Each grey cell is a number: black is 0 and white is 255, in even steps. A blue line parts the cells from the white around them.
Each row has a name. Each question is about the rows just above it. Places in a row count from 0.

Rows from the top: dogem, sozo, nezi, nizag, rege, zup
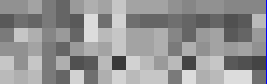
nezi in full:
[122, 198, 175, 134, 154, 101, 220, 186, 198, 163, 163, 175, 134, 101, 154, 163, 89, 101, 154]
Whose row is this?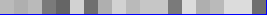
zup

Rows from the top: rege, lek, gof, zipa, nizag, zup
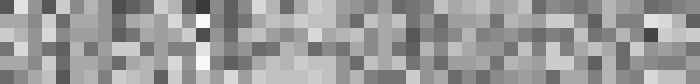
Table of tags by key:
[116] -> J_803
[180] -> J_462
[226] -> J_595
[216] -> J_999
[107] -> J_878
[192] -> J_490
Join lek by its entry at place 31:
J_878
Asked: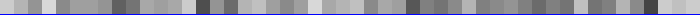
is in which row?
gof
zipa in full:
[116, 216, 148, 116, 96, 180, 116, 159, 204, 204, 116, 159, 128, 128, 226, 159, 128, 148, 107, 116, 180, 168, 107, 138, 116, 168, 138, 168, 116, 96, 180, 138, 192, 168, 148, 148, 116, 192, 128, 204, 128, 168, 192, 168, 107, 204, 148, 159, 148, 116]

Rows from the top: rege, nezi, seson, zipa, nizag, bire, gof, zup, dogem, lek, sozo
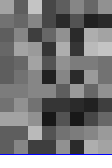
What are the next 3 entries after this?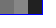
[134, 42, 154]
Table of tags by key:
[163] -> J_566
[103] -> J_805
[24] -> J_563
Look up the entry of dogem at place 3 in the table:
J_563
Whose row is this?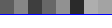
seson
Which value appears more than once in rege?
[94]
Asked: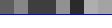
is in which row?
sozo
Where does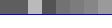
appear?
lek
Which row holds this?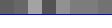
nizag

